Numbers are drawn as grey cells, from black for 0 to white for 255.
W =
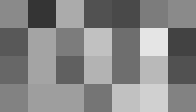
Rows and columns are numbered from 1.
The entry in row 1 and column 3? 171
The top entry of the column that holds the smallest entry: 52
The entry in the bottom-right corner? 130
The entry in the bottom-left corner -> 130
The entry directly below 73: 110
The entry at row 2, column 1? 88
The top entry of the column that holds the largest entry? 124
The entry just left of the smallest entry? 138

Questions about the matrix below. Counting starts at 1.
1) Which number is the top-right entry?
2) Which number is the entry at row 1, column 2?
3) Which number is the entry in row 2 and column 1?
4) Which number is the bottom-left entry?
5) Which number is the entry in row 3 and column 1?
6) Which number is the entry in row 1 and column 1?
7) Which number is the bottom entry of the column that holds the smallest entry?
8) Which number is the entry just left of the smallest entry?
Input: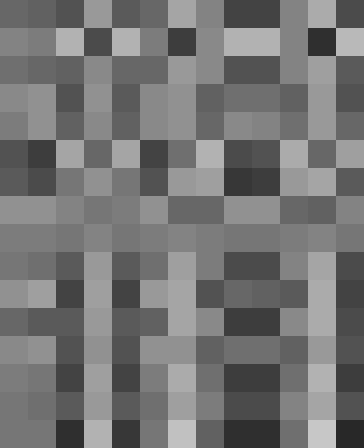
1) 75
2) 97
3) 131
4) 118
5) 111
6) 103
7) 40
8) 199

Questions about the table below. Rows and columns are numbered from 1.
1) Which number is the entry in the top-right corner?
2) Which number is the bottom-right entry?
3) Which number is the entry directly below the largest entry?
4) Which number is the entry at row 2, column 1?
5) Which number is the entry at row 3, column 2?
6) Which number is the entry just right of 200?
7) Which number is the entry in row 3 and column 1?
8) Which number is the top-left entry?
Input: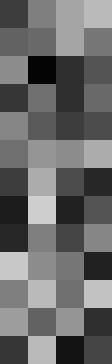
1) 186
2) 69
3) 127
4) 98
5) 4
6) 141
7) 141
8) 61

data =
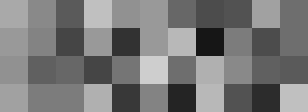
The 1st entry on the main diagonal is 169
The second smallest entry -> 36
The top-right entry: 110
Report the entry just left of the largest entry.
117
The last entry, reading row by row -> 192
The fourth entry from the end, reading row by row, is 184
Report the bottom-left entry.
161
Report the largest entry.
206
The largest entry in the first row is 192
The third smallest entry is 44
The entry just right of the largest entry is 110
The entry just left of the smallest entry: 184

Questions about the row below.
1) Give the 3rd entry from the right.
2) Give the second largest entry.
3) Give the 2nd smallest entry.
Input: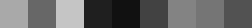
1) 131
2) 169
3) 31
